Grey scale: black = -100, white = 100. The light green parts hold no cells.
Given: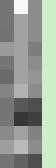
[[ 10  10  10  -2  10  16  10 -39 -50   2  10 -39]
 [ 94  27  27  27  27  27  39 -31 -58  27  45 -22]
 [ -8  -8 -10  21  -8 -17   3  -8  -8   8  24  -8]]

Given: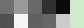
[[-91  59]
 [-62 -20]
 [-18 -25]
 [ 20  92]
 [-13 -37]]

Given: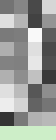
[[ 68  16 -27 -42 -37 -55  11  -8  44]
 [-43 -48  95  75  81  51 -32 -22  39]
 [  5  42  -2   6   0  11  47  66  -5]
 [-10  75  -4  37   2  38  75  86 -59]]

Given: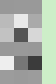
[[ 20  33  69  19 -54  22]
 [ 20  83 -34  20  -7  21]
 [ 19  46  52  19  87  22]]

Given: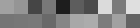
[[ 75 -22]
 [ -4  26]
 [ 72  -3]
 [-41  35]
 [-27  32]
 [-77   5]
 [ -6 -18]
 [-46  -5]
 [ 17  -7]
 [ 26  -8]]

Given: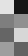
[[-83  13  69 -23]
 [ 78  -1 -21  24]]

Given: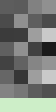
[[ 13 -41  58 -80  16  58 -37]
 [  1 -26  24 -49   4  24 -28]
 [-29  13 -53  13 -23 -58  -7]
 [-27 -41 -54 -25 -48 -20   3]]

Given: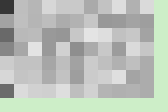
[[ 71  24  28  55  35  35  35]
 [ 39  28  56  71  50  29  40]
 [ 73  21  51  22  39  75  38]
 [ 52  19  74  57  50  63  41]
 [ 33  55  79  34  59  59  64]
 [ 58  40  56  11  27  24  49]
 [ 58  35  18  64  49  52  74]
 [ 69  48  20  20  30  35  62]
 [ 43  42  47  78  52  56  64]
 [ 49  50  45  31  52  54  72]
 [-58  27 -18   5  60  69 -16]]

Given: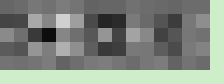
[[-15  11 -11   3 -16]
 [-15  -6  -7  -4 -10]
 [-20 -53 -33 -41 -22]
 [-18 -34 -48 -27  -3]
 [-15 -17   7  -7  -7]
 [-11  -4  28  -5 -15]
 [-20 -66 -47 -51  -8]
 [-20 -71  17 -55  -2]
 [-22 -42 -32 -26  -5]
 [ -9  24 -13  12 -14]
 [ -3  63   5  38 -22]
 [-11   5 -90  -1  -3]
 [ -7  32 -55  17  -9]
 [-16 -44 -13 -34 -12]
 [-20 -46   8 -29 -10]]
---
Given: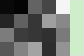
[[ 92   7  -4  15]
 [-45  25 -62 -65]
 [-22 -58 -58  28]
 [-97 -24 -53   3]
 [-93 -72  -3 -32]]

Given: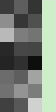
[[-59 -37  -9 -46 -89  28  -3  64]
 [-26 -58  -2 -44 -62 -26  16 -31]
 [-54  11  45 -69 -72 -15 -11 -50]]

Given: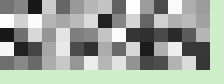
[[ 22  26  42 -56 -58]
 [ 36  45 -28 -55  71]
 [ 96  37 -66  87  40]
 [-41  63 -42  37 -39]
 [ 22 -21 -62 -78 -45]
 [ 99  66 -59  69  15]
 [-25   4  98 -18  77]
 [ 53 -74  54  35  43]
 [ 43  71   6 -61  85]
 [ 20  45  -1 -40  18]
 [-20  31  78  82  56]
 [ 60  41  17  30  35]
 [-81  97  69 -47 -18]
 [  4  64 -11 -74   7]
 [-10  99 -81  92 -14]]

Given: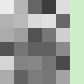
[[ 73 -19  62   8 -42  28]
 [-52  76  -7 -25  -8  -7]
 [-21  70 -36 -24   6  -3]
 [ 41  45  25  -8   3 -22]
 [ 84  40  34 -35  67  34]]

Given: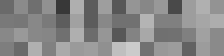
[[ 15  36   8   8]
 [ 38  30  26  22]
 [ 23  23   0 -23]
 [-43   0 -11  22]
 [ 19   0 -12  19]
 [  6  41  32 -11]
 [ 17 -11   3  59]
 [-32 -11 -32  50]
 [ 24   7  18  13]
 [-28 -28 -15  24]
 [ 37  26  37  21]
 [-56 -27 -12  33]
 [ 14  -4   5   1]
 [-13   7   7  38]
 [  9  -7  20 -17]
 [-17  -5   7  -1]]

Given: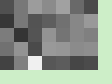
[[-42  20   0  11 -41]
 [-18   6   6   9 -45]
 [ 26 -11  -9  18 -28]
 [  9 -26  15  20 -32]
 [ 22 -35 -34 -42  88]
 [ -6  -6 -59  15   0]
 [-37 -57  -3 -11 -48]]

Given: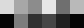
[[ 45 -96]
 [-13 -75]
 [ 80 -45]
 [ 10 -62]
 [ 31  -2]
 [ 72 -95]]

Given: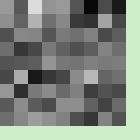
[[-81 -44 -27 -14  -2 -12 -43 -16 -36]
 [-41  28 -42   3  -4 -21 -36 -48   3]
 [-94 -61   1 -26   0  44 -51 -24 -58]
 [-34 -55 -13 -38  -9   9   0  11 -39]
 [ 20   6  -4 -24  -7 -45 -17  11   1]
 [ 15 -13 -33  -5  16 -57   9 -41  13]
 [ 72  40   4 -44 -27 -81  -5 -29  23]
 [-30 -22   6 -57 -32  34 -63  10   6]
 [ 20  12 -37 -14 -35 -44  18 -30 -14]]
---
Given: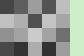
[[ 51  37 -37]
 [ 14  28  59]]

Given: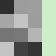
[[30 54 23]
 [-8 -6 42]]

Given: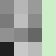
[[ -4  49   9]
 [ 14   6 -20]]

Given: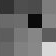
[[-17 -15 -92]
 [-27  -5   5]]

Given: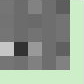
[[-10 -15 -17]
 [ -8 -15 -10]]

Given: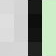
[[ 75  65 -89]
 [ 73  65 -85]]
